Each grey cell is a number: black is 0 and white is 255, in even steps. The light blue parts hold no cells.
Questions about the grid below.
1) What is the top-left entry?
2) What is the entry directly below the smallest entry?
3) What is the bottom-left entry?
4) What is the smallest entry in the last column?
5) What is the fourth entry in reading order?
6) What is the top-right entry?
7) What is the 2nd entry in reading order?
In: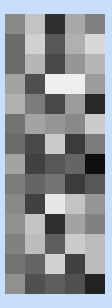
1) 137
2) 87
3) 144
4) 15
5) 169
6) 129
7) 195

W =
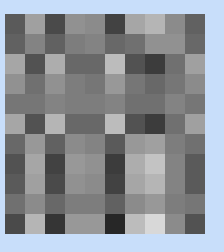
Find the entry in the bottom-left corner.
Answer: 74
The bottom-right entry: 82
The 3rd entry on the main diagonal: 173
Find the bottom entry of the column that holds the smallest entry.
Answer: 39
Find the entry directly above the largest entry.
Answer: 152
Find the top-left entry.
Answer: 90
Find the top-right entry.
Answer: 97
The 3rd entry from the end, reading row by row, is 216
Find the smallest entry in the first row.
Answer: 66
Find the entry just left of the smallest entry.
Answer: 152
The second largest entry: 195
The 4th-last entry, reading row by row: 188
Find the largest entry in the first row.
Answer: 181
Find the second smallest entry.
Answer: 53
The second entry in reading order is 160
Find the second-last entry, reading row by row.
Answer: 139
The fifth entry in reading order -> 139
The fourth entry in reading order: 145

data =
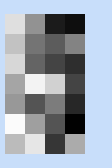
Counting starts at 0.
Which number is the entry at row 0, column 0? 223
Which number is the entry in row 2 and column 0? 215
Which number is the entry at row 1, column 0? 194
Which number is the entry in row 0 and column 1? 146
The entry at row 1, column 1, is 116
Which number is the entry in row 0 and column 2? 27
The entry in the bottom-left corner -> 187
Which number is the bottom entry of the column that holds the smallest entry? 171

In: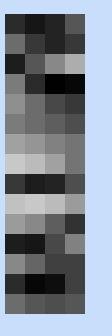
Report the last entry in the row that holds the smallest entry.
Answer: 7
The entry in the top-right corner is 86
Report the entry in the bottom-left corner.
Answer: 108
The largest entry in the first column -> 200
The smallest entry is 1
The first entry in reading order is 43
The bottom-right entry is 86
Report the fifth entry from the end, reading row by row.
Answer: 64
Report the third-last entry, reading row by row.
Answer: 86
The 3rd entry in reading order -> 35
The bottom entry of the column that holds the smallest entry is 78
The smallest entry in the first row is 22
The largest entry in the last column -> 173
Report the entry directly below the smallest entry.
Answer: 72
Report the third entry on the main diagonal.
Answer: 136

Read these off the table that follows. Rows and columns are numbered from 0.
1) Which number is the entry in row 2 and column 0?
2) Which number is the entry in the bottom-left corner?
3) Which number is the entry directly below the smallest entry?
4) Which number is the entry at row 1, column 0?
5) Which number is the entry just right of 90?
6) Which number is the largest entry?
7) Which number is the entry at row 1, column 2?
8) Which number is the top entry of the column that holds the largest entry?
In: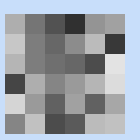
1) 181
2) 133
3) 140
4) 199
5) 187
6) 227
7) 103
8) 161

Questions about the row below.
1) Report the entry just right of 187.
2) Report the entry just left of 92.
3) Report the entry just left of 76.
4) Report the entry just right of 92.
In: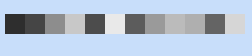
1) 175
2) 233
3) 200
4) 154

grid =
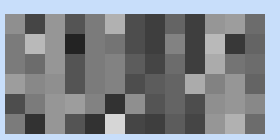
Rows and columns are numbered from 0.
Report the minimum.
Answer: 35
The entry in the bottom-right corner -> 108
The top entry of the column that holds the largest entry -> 177
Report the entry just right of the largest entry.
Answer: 69
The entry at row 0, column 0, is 143
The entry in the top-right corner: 108
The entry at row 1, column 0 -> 123
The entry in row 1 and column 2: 150
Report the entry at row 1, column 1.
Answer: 185
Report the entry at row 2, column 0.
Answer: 123
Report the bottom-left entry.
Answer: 123
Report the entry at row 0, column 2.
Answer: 150
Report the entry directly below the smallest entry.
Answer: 84
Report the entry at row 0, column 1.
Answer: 69

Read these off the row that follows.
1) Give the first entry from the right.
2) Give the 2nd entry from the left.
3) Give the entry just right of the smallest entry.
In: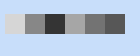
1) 87
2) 135
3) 166

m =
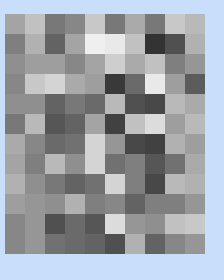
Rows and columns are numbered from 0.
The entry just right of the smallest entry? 80
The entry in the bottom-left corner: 135
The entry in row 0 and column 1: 193
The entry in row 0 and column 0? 164
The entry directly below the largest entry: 164
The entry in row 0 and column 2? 120
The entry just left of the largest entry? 164
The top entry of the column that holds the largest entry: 200
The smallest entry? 51
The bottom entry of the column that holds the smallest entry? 99
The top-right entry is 185
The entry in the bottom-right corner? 150
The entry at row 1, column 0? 127
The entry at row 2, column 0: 143
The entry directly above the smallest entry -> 120
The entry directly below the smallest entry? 193

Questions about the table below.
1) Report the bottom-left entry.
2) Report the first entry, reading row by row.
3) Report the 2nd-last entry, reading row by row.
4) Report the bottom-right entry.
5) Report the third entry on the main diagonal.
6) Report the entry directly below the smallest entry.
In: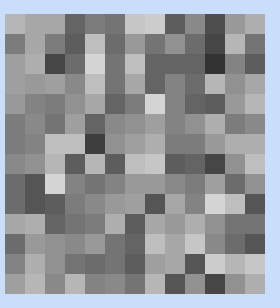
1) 159
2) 182
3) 145
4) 174
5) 70
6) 182

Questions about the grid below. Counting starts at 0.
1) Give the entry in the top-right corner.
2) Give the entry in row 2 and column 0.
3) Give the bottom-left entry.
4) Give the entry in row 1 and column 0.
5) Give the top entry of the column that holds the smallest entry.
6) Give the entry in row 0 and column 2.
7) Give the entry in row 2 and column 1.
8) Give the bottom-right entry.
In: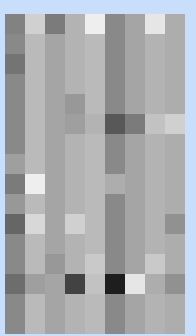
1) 173
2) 116
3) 137
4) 137
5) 137
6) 123
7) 186
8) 173

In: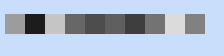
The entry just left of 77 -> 103
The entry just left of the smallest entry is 156

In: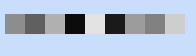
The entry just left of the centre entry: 12
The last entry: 206
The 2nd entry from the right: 129

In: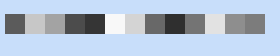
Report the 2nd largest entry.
226
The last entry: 124
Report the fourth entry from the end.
116

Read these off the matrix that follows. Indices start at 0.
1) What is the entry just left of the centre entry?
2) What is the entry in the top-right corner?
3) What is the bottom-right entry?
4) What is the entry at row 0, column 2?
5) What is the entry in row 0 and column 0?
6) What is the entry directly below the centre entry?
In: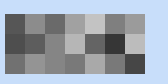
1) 133
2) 155
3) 70
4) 106
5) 86
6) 121
